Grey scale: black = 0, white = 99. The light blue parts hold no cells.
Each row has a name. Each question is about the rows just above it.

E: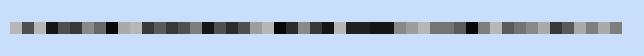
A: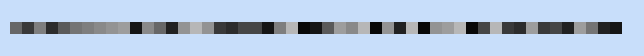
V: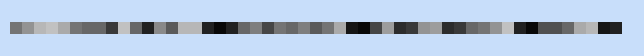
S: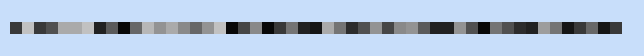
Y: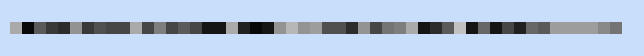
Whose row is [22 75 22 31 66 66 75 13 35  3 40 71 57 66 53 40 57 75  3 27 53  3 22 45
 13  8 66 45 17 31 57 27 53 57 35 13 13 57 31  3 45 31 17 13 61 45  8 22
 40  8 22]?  S
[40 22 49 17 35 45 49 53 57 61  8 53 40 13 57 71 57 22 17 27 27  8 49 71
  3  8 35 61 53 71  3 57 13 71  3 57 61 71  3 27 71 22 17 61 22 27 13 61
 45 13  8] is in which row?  A
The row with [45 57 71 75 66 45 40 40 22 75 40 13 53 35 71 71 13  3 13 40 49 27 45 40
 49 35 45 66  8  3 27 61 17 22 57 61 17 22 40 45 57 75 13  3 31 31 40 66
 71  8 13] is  V

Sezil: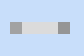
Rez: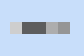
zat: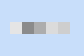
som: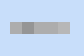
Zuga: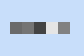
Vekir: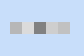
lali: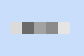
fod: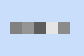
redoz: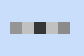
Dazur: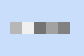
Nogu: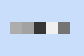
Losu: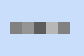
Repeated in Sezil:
[85]
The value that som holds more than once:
[67]
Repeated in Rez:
[36]
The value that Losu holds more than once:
[50]

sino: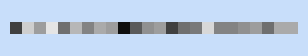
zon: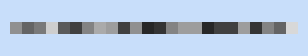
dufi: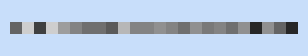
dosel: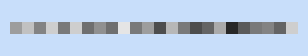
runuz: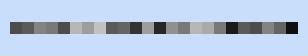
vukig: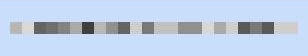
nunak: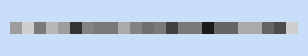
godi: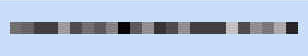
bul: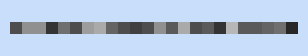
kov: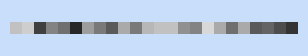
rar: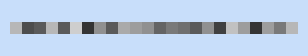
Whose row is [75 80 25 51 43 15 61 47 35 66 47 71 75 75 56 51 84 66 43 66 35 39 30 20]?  kov
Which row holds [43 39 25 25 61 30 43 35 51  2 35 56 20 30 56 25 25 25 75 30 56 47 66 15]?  godi
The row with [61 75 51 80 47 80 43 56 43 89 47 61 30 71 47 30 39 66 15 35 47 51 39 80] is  dosel
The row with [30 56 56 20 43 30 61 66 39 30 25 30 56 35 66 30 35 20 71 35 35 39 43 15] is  bul

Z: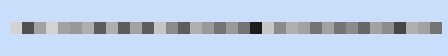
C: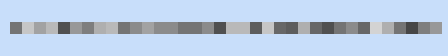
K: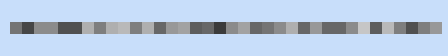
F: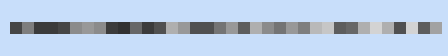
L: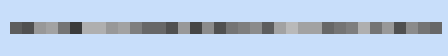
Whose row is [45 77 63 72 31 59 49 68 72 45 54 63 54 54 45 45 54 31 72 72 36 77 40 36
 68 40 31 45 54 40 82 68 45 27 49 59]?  C
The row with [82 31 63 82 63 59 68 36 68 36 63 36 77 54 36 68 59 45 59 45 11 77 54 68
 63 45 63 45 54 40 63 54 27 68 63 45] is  Z
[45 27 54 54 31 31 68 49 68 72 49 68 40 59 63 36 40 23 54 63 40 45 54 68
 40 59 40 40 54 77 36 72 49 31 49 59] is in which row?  K
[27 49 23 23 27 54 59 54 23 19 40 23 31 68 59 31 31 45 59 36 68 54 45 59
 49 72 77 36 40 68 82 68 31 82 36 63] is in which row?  F
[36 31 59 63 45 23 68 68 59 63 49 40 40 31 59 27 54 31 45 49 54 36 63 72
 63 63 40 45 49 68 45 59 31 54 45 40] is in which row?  L

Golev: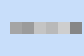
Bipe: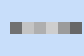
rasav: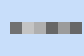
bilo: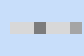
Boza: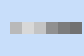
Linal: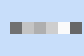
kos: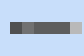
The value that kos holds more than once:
[36]
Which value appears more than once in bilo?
[84]
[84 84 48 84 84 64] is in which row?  bilo

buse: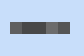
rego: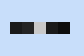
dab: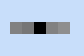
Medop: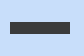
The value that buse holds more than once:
[28]
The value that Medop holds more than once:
[23]
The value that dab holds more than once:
[50]

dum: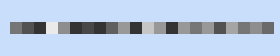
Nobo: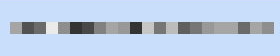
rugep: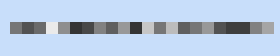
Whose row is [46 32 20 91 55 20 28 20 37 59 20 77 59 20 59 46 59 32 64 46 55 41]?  dum
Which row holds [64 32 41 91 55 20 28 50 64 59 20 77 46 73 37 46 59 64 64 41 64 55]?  Nobo

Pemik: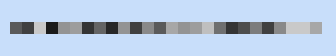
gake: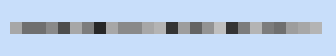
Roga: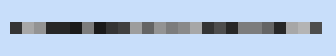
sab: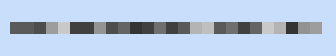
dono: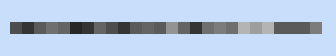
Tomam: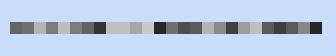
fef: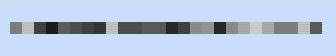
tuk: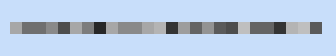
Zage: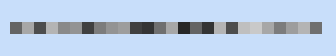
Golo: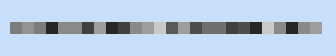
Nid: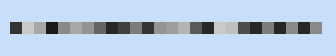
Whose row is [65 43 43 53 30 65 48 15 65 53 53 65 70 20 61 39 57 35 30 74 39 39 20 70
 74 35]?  tuk
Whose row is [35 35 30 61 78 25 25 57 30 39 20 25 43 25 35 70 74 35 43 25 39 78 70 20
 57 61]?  sab
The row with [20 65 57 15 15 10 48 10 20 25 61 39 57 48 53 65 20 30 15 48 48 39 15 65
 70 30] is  Roga
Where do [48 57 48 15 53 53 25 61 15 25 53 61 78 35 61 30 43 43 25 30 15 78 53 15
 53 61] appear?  Golo
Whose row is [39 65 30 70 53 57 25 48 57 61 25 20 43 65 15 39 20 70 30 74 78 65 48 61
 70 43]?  Zage

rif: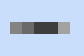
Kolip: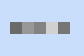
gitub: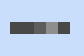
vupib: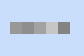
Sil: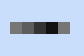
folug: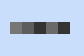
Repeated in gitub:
[28]
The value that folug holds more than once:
[20]

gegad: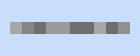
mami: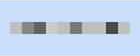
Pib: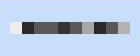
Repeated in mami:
[74]
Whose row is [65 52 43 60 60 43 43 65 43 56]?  gegad
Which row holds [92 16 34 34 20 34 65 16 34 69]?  Pib

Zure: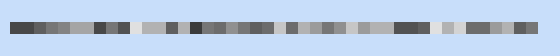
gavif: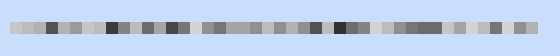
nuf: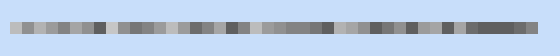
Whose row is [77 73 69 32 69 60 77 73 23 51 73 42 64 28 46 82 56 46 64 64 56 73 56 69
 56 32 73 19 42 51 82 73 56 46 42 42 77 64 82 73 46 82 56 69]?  gavif
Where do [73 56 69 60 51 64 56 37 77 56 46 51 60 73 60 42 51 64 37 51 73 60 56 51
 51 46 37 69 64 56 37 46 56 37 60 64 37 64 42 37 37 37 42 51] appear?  nuf
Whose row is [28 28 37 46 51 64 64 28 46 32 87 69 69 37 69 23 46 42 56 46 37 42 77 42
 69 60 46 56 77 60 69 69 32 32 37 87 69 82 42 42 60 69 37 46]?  Zure

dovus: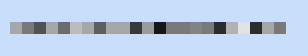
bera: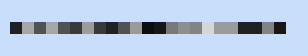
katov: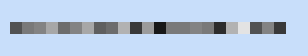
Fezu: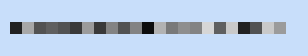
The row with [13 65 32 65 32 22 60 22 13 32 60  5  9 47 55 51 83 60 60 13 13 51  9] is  bera
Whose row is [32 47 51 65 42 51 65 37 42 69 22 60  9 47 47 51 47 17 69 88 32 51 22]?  katov
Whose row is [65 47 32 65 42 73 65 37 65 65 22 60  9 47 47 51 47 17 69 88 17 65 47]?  dovus
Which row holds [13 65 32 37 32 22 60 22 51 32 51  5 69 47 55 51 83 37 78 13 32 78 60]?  Fezu

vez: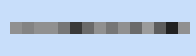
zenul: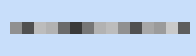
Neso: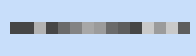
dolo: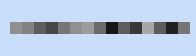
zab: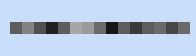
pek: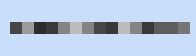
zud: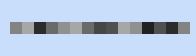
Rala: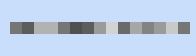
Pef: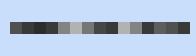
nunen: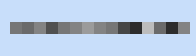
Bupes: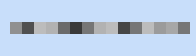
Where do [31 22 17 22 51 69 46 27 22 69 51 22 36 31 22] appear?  Pef
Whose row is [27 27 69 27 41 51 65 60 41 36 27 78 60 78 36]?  Neso
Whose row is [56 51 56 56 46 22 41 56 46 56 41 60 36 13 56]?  vez
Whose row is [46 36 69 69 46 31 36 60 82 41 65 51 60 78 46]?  Rala
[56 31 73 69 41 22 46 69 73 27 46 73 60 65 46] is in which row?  Bupes

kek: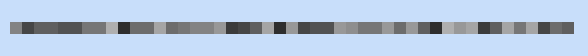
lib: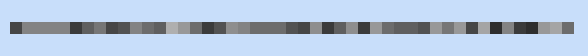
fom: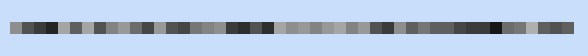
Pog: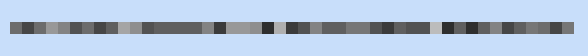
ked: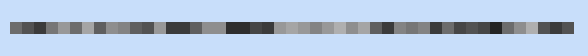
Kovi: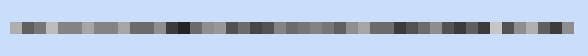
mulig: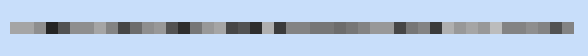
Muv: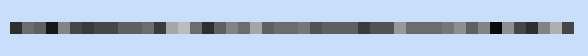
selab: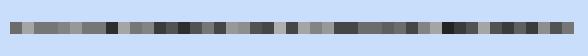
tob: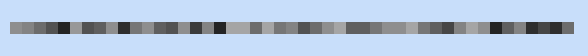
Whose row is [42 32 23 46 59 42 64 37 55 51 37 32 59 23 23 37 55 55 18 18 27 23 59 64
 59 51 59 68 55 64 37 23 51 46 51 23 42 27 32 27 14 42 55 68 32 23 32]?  ked
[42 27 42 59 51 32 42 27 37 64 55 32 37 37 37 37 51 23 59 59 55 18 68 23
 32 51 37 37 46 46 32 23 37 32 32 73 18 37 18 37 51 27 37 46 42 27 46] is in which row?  Pog
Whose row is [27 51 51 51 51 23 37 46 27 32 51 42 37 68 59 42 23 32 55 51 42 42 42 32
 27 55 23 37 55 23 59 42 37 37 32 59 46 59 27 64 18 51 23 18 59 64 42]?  lib

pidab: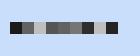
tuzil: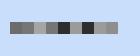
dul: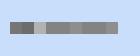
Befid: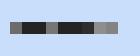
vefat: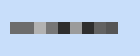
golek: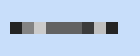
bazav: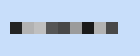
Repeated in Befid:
[14]
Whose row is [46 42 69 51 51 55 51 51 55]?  dul
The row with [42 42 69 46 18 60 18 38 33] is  vefat
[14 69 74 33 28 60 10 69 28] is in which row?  bazav

